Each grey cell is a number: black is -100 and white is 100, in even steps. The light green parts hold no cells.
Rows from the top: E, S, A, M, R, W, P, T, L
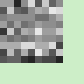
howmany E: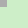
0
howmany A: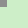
5
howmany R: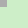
1
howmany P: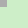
5

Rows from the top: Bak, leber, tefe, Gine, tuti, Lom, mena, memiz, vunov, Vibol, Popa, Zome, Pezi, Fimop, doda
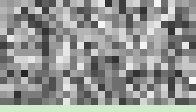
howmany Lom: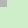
7
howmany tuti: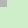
7
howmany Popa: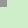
6

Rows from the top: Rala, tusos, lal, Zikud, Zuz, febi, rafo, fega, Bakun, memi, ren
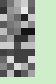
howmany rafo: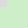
0
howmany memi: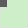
2
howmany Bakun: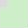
2
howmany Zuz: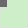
1
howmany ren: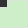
1
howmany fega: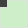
4

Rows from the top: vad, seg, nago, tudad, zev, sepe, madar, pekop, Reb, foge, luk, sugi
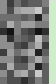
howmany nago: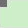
4
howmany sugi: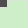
3
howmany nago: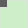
1

